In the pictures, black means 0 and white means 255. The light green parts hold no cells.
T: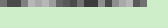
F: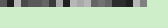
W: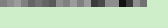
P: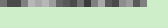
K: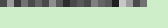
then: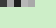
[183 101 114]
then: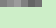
[101  89 142]
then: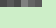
[ 32 199 156]
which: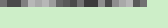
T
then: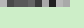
[183 101 114]
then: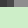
[ 18  59 142]

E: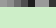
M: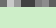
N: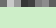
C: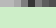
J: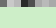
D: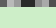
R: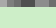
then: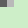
[154  41  41]
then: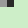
[ 41 141 169]
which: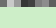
N
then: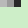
[ 41 141 169]
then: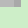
[126  53 126]
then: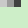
[ 65 126 141]

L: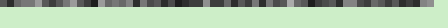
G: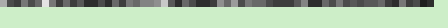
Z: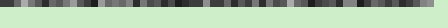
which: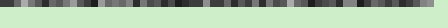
Z
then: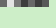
[45 45 75]
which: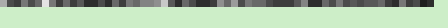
G
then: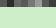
[ 30 155 104]

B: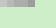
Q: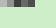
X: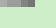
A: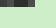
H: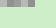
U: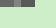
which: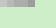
B
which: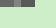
U

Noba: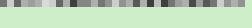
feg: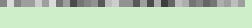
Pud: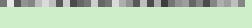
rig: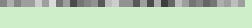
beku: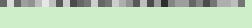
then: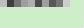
[146 174 146]
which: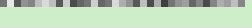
Pud

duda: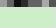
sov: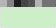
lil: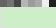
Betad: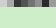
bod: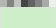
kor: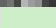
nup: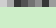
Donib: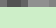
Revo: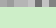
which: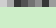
nup
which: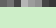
kor
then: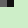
[43 99 99]
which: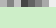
bod

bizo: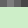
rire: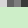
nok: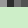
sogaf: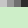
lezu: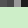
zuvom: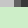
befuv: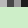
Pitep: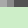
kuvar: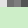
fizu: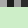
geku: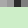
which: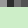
nok
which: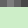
bizo
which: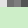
kuvar
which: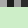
fizu

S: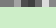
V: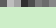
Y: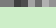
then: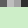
[ 78 123 108]
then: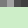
[108 219 135]

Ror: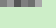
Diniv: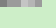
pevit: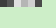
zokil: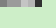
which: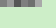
Ror
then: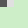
[181 208  74]
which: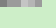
Diniv
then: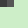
[224 181 208]

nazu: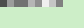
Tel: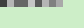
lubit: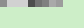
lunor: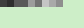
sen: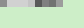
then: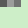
[197 169 142]
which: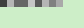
Tel
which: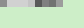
sen
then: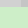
[ 89 128 114]

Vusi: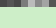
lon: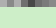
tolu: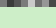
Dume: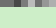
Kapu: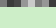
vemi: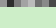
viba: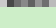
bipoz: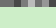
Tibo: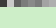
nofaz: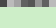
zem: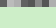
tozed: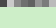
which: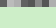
zem
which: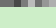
Dume
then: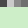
[ 97 150 123]
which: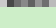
viba
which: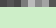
Vusi

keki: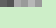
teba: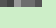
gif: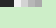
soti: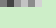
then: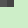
[154 110 110]
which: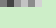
soti
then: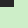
[241 211 183]

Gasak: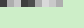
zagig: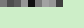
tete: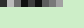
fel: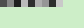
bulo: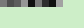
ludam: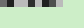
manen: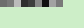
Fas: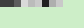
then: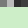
[136  16 162]
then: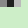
[ 46 174 150]
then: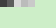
[ 32 174 201]
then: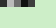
[ 16  93 121]

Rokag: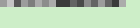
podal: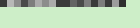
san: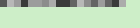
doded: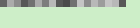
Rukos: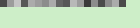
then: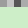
[156 140 171]
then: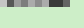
[ 74 140 100]
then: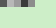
[ 74 140 171]
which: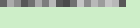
doded
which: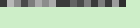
podal

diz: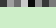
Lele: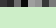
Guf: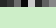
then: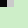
[ 39  96 135]
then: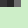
[  9 159 147]
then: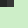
[109   9 202]
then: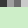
[  9 147  55]
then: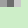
[  9 147  55]
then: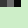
[202  39  96]

